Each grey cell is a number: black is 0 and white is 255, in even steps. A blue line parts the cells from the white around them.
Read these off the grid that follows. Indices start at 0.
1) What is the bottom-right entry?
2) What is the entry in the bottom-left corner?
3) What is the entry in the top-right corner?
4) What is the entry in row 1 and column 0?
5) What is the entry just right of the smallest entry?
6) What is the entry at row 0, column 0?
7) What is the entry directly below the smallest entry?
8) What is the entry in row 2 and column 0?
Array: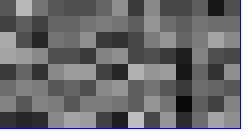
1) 143
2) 50
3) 79
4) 65
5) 94
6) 87
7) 44
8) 170

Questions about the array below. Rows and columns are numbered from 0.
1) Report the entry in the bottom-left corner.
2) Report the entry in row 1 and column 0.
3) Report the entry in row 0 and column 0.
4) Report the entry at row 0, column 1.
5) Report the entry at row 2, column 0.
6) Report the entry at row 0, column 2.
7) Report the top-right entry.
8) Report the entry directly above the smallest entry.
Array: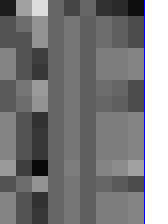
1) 132
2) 83
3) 28
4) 162
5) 83
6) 220
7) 15
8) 55
